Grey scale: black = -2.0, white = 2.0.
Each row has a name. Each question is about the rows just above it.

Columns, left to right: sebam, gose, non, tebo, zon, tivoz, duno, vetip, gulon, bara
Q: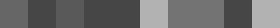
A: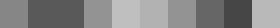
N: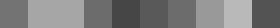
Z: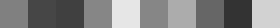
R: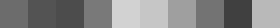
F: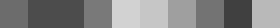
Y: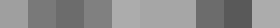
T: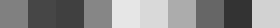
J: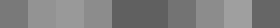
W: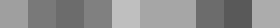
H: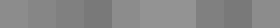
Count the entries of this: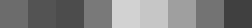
9
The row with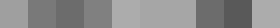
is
Y
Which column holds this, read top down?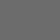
sebam
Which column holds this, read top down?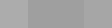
duno
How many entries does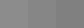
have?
3
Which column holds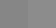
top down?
tebo

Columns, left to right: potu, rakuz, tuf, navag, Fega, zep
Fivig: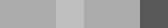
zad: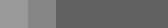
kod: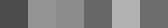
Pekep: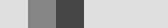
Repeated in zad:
[-0.5]
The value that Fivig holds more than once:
[0.7]
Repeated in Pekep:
[1.5]
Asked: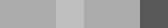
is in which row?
Fivig
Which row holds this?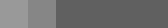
zad
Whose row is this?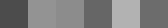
kod
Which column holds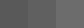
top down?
zep

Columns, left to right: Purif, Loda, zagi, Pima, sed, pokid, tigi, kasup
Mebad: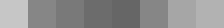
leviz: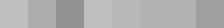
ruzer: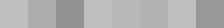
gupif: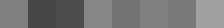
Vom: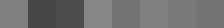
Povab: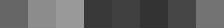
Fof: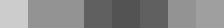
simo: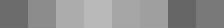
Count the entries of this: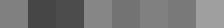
8
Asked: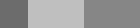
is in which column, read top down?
Pima

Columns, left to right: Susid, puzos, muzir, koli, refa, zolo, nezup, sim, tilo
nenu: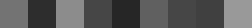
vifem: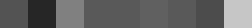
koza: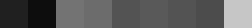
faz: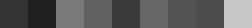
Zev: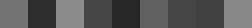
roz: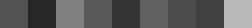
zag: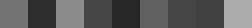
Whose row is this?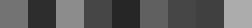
zag
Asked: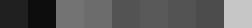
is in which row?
koza
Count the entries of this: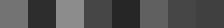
8

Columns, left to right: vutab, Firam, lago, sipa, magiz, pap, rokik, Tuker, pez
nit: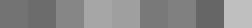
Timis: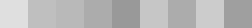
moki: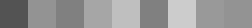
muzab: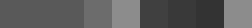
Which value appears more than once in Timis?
[0.7]
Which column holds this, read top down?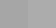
sipa
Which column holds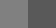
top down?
lago
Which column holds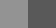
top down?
Firam
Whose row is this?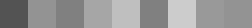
moki
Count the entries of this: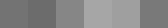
6
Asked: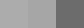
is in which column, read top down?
sipa

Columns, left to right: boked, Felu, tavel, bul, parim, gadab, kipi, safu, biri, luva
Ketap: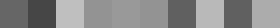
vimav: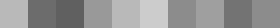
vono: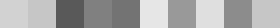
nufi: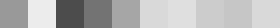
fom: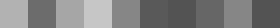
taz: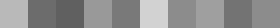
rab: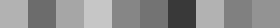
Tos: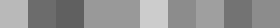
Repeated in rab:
[0.8]
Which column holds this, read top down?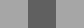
tavel

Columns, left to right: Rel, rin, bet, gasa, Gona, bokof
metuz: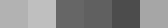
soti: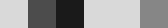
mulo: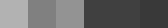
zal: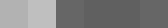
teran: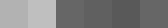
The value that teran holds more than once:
[-0.4]
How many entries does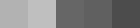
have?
5
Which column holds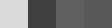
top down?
Gona
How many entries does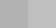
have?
2
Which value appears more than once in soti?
[1.4]
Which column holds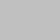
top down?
rin

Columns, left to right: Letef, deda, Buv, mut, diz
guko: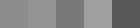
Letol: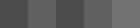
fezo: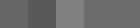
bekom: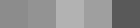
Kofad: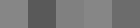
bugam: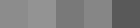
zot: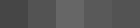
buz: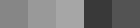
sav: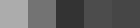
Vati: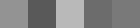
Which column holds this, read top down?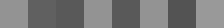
deda
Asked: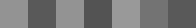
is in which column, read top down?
deda
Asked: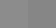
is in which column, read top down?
Letef
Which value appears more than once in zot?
[-0.7]
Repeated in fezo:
[-0.3]
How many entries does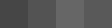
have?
4
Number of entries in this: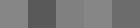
5

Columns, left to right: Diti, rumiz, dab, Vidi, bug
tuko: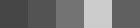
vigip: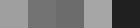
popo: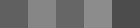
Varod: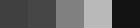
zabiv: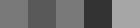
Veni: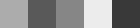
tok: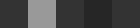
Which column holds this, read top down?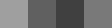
Diti
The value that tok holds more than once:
[-1.2]

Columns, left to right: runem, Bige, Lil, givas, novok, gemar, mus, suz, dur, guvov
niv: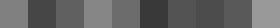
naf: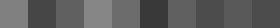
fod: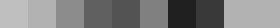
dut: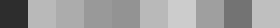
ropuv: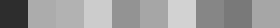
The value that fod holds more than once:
[0.8]
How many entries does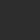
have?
1
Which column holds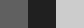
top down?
mus
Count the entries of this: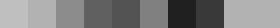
10
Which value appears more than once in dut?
[0.9]

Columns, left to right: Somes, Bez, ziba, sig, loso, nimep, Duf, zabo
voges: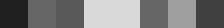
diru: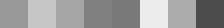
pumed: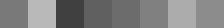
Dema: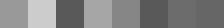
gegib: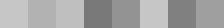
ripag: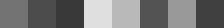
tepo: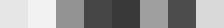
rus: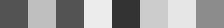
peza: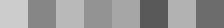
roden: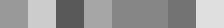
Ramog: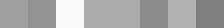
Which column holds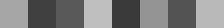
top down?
ziba
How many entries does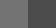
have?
2
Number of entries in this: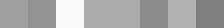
8
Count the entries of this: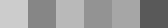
6

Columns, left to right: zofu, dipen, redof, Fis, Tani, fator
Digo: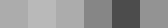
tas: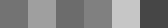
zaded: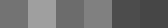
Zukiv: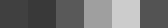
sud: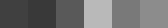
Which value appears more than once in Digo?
[0.7]
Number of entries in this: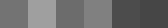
6
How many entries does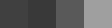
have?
4
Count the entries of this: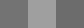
3

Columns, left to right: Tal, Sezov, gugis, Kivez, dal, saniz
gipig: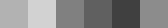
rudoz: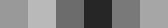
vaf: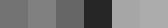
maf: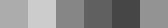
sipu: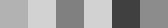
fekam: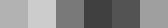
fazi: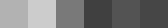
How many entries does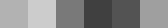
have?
6
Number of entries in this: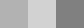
3
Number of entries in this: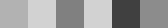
6

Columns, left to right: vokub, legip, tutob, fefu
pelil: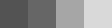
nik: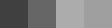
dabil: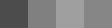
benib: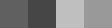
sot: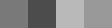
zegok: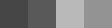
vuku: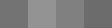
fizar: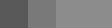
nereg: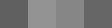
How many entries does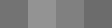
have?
4
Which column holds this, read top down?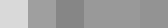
fefu
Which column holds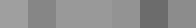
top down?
fefu
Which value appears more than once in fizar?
[0.2]
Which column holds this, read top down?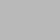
tutob
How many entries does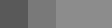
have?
4

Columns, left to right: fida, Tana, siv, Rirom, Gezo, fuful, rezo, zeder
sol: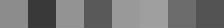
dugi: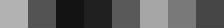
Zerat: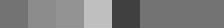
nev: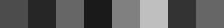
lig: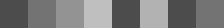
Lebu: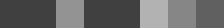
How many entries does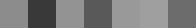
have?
7
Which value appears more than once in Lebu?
[-1.0]
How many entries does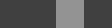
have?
4
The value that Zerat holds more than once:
[-0.2]
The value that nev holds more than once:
[-0.4]
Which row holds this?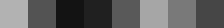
dugi
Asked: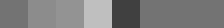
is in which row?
Zerat

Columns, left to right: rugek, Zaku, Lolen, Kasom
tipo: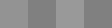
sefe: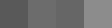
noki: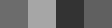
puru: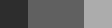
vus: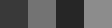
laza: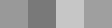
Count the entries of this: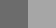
2
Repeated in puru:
[-0.5]
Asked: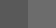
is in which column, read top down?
rugek
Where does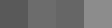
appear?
sefe
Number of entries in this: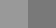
2

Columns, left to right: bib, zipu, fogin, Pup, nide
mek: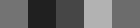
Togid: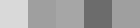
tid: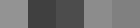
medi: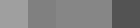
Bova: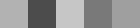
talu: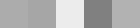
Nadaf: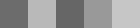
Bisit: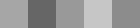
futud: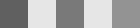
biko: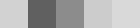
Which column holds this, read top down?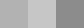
nide
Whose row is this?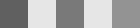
futud
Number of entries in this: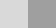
2
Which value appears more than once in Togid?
[0.5]
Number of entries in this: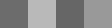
4
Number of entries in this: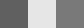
3
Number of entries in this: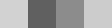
4

